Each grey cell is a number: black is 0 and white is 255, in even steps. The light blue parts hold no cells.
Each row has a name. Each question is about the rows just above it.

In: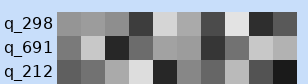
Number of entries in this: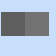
2
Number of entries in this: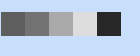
5
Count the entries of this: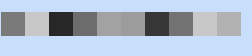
10
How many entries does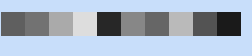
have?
10
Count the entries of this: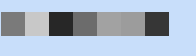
7

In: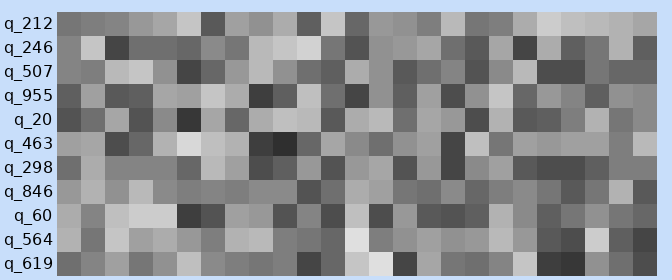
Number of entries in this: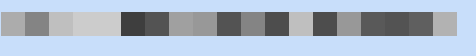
19
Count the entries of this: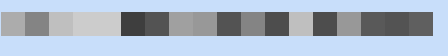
18

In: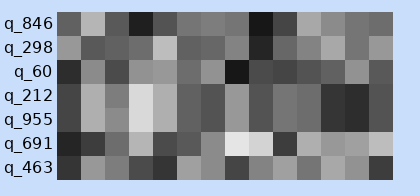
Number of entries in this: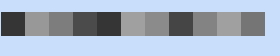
11
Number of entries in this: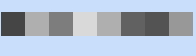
8
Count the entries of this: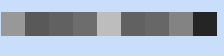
9
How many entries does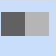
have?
2
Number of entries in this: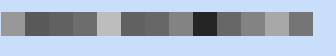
13

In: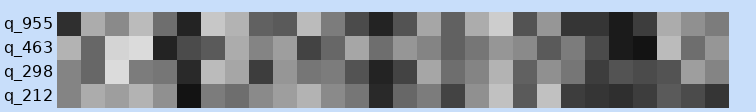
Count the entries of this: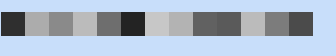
13
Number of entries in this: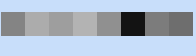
8
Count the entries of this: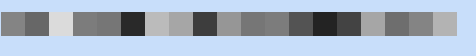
19
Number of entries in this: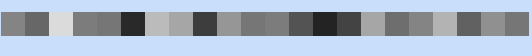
22
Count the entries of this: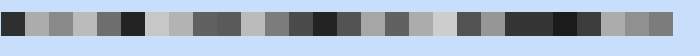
28

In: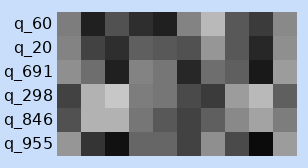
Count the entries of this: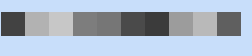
10
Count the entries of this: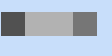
4
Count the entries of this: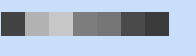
7

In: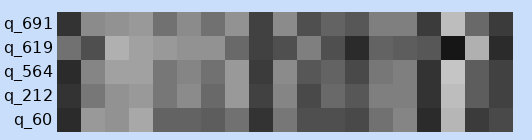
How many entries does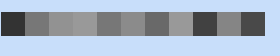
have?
11
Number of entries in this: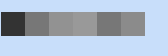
6

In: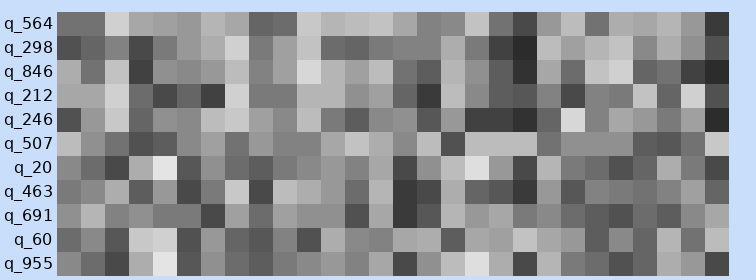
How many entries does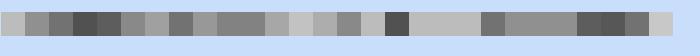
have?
28
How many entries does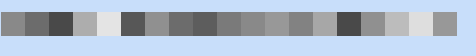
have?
19
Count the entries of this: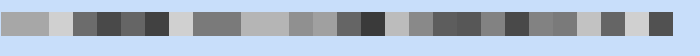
28
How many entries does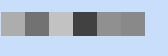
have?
6

